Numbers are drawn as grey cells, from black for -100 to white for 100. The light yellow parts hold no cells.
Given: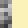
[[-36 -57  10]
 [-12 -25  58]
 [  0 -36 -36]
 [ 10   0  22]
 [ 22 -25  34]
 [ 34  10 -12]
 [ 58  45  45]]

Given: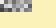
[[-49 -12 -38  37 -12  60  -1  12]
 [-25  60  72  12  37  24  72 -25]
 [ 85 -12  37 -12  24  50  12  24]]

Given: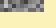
[[-38  40 -28  -2   8 -28 -49  -2   8  19 -28]
 [-15 -38 -15  19   8   8  29 -15 -15  19 -15]
 [ -2  53   8 -49  -2 -15  -2  19  29 -28  29]]

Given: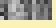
[[-64 -31  16  16  47  37  16 -31  37  -8 -21   4 -31]
 [-21 -41  37  57  26  37 -21 -21  16   4 -21  -8 -21]
 [  4  -8  16  47  37 -41  -8 -41  37 -41  -8 -52 -21]
 [ 16 -52  37  57   4  26 -31 -21  16   4 -31   4 -41]
 [ 57 -52  26  37  26  16  -8 -41  37  -8  -8   4 -41]]

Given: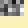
[[-36 -60  69  23 -12  95]
 [ -1  35  -1 -83  35 -47]
 [ 12 -47  12 -25 -12  46]
 [ 23 -36  -1 -12 -25  58]]

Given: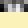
[[-98 -29  62  37  86  17 -75]
 [-86  -5  62   5  75 -16 -63]
 [-29   5  -5 -40 -16 -29  27]]

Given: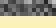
[[-37 -61 -17 -17 -37 -49 -27 -17 -27 -49 -49 -37 -61   3]
 [-27   3 -17 -49  -7 -27 -27 -17   3 -37   3 -61 -17 -49]
 [ -7 -61 -37  -7 -27 -49 -37  -7 -61  -7 -49  13 -37 -72]
 [  3  13 -37 -49  -7 -17  26  38 -27   3  -7 -72  13  50]]

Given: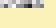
[[ 46 -26  59  95  12  12 -39 -75  34  24  -1]
 [ 72  83  59  34  83  46  34  12  83  24  72]]
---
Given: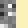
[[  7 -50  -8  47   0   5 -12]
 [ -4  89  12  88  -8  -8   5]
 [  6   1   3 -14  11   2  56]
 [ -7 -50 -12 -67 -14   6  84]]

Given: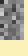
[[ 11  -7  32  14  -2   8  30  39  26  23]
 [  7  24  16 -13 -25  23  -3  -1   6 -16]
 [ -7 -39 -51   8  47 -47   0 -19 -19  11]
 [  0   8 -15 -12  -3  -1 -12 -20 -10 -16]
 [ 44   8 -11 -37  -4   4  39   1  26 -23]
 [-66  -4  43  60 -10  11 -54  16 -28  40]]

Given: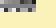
[[-79   2  33]
 [-17   2 -47]
 [-30   0  36]
 [-53   3  35]
 [  6   4 -44]
 [  5   1  85]
 [ 11   0  31]
 [ 20   0 -60]
 [ 52  -3  82]]

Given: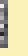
[[  0 -15 -29 -39 -24  -8 -56 -29 -33 -15 -11 -32]
 [ -5  87  -4  20  41  -1  70  -6 -68  36   0 -26]]

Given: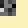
[[-23 -96 -27 -18]
 [-42   1 -68 -44]
 [  1   1 -28 -12]
 [-64 -79  69 -16]]

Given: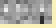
[[  9  31  37  33  -1  31]
 [ 14  17  32  20   9  30]
 [ 30  49  77  -9 -62 -68]
 [ 22  25  24  17  15  24]
 [ 14  25  34  23   5  27]
 [ 14   1  16   4  30  41]
 [-11  28  49  19 -11  48]
 [  7  23  39  23   4  31]
 [-17  67  55  30  38  -7]
 [ 25  20  23  25  24  20]
 [ 20  25  27  20   7  22]
 [-12  53  86  25   6  43]
 [  6   9  26   0  30  52]]
